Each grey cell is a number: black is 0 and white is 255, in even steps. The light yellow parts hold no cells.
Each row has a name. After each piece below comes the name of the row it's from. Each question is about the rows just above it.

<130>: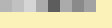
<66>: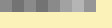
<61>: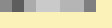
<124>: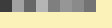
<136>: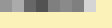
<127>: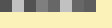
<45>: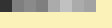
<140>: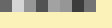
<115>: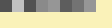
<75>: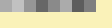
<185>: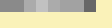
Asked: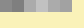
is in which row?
<45>
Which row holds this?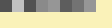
<115>
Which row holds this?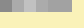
<185>
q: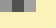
<140>

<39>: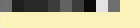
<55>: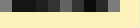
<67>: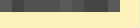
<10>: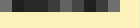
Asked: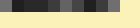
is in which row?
<10>
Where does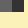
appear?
<55>
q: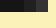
<55>
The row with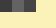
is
<10>

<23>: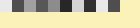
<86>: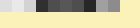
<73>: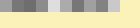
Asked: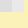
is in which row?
<86>
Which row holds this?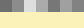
<73>
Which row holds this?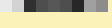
<86>
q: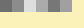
<73>
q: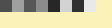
<23>

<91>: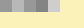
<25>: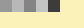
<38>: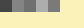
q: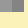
<91>
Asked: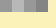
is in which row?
<91>
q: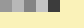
<25>
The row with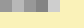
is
<91>

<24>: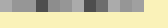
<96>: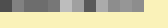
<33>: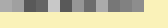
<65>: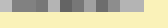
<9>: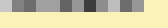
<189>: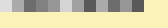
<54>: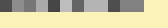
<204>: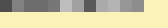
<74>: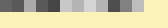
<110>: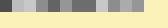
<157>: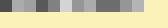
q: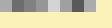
<189>
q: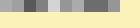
<157>

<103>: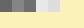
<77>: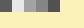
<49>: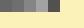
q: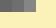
<49>
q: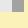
<77>
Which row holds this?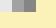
<77>
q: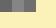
<103>
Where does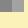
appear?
<49>

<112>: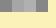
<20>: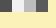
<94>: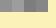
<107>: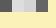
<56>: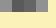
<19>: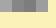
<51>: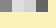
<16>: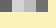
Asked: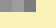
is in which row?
<94>
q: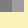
<19>
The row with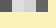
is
<107>

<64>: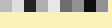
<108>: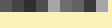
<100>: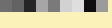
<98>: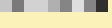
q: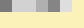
<98>
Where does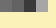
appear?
<108>
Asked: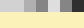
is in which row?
<98>

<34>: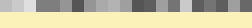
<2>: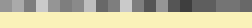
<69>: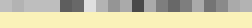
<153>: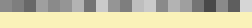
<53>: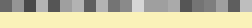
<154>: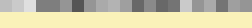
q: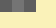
<34>
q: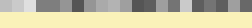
<34>

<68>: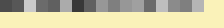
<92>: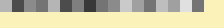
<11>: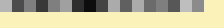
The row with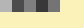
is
<92>
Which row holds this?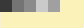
<92>
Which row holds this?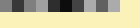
<11>
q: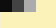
<11>
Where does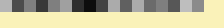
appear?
<11>
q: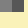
<11>
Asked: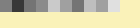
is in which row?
<92>

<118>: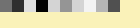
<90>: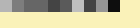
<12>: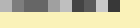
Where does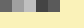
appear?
<12>
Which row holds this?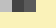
<12>
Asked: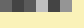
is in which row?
<90>
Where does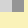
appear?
<118>
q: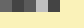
<90>
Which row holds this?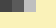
<90>

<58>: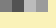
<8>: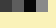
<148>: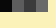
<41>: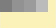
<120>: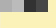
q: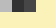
<120>
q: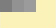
<41>
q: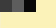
<8>
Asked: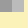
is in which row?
<41>

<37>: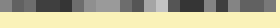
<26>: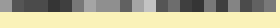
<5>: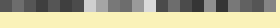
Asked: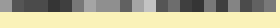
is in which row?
<26>
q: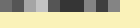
<37>
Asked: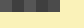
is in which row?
<5>
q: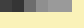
<37>

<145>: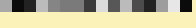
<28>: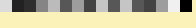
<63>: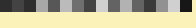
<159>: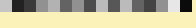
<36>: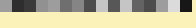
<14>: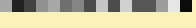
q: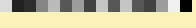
<28>
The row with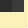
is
<36>
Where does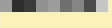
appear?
<36>

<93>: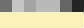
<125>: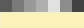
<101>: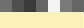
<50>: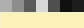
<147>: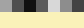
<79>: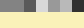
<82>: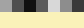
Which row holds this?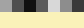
<82>
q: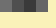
<101>
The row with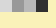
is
<79>

